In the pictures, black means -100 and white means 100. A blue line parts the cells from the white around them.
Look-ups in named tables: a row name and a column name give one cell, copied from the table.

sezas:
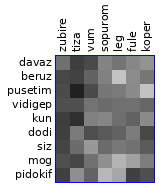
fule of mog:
26
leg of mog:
41
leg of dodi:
-23
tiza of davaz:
-51
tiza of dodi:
-4
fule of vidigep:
-11
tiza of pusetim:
-74
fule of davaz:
6
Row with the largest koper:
pusetim

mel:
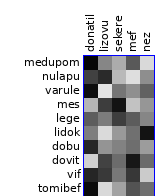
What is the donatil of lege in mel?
-27
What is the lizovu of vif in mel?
-55
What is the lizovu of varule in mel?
79
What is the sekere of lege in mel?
-51
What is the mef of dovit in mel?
-82
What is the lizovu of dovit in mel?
-48
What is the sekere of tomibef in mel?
27
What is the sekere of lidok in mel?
20
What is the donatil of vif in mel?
-71
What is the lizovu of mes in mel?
-52
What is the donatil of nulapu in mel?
-49
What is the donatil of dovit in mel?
63
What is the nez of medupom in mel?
70
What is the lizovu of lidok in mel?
71
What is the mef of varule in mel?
12
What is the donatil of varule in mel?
-89
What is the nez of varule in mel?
-24
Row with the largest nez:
medupom

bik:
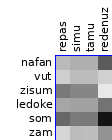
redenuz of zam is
15
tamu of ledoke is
27
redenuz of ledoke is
-10
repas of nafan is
46
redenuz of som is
-84
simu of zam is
47
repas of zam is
67
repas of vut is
62
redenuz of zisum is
82
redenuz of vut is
63
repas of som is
-19
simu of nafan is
37
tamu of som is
-5
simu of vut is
47
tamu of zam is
49
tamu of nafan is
38
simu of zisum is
5
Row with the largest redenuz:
zisum

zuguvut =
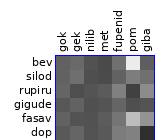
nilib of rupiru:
-34
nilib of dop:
-35
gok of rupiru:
-21
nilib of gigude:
-37
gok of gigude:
-32
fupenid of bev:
-12
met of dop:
-30
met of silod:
-41
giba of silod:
-12
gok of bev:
-24
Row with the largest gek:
silod

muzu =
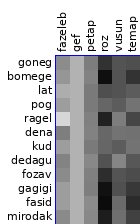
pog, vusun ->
-28
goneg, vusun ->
-35
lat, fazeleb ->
36
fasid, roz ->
-91
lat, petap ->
-4
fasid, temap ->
-66
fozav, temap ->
-40
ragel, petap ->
0
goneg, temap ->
-38
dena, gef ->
40
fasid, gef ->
40
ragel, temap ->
-45

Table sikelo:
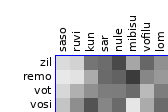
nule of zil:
-43
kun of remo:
34
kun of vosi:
-35
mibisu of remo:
-54
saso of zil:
72
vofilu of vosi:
34
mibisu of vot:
-16
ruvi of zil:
65
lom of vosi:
-16
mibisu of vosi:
80
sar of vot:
-2
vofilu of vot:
46
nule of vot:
-3
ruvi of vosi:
11
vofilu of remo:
6
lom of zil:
13
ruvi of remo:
77
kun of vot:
13
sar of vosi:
5

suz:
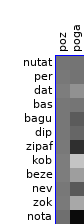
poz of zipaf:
-5
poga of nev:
-30
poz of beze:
-2
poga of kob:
54
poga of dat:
14
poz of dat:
-2
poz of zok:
-4
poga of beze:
24
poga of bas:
-8
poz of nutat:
-8
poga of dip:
-20
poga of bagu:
-29
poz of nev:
-6
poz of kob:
-2
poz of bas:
-7
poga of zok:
32
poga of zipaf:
-63
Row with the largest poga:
kob

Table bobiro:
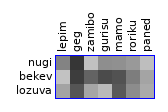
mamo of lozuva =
-30
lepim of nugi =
3
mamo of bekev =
-36
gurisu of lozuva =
46
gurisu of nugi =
11
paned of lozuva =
33
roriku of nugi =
20
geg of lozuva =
-33
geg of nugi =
-58
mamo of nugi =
13
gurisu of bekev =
-41
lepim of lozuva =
28
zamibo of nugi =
51
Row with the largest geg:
lozuva

